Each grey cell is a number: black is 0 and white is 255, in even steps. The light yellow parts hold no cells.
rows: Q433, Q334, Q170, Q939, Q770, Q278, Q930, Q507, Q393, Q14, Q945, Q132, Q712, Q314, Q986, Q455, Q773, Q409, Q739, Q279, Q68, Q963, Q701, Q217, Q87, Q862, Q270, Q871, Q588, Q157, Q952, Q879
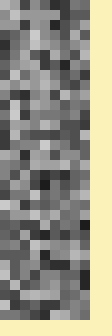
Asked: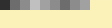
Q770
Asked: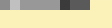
Q334
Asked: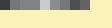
Q986

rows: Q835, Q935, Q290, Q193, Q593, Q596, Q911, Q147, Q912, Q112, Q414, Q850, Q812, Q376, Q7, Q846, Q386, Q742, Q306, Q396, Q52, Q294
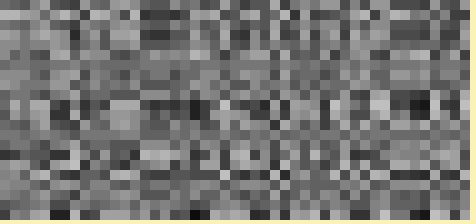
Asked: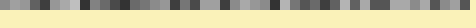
Q386
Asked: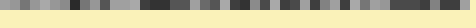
Q193
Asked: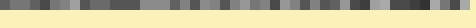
Q112
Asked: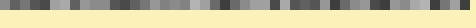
Q596

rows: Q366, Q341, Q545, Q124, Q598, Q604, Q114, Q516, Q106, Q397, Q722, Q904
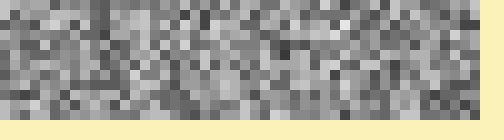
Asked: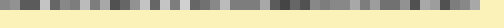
Q598
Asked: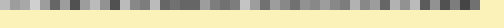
Q722
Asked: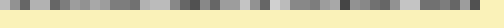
Q904

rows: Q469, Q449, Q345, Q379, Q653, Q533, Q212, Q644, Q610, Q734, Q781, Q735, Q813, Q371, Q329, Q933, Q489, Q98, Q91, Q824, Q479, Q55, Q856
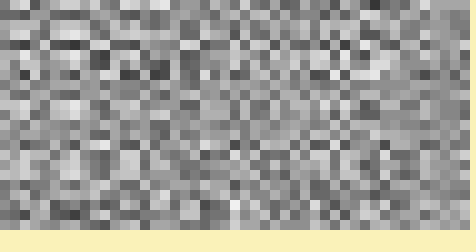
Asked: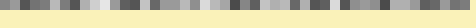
Q329
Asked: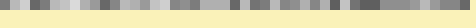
Q735
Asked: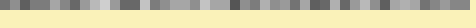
Q91
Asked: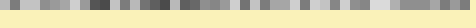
Q212
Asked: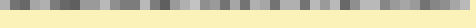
Q734
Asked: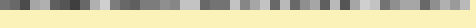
Q55

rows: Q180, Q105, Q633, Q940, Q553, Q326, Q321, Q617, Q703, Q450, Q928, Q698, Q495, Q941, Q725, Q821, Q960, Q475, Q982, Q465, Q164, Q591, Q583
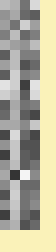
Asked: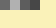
Q698
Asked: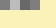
Q940

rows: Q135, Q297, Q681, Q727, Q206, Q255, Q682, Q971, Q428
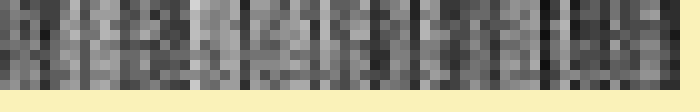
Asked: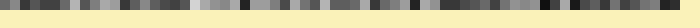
Q135
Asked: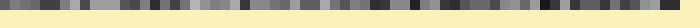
Q297
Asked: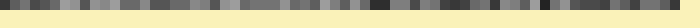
Q255
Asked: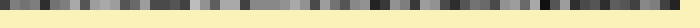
Q682

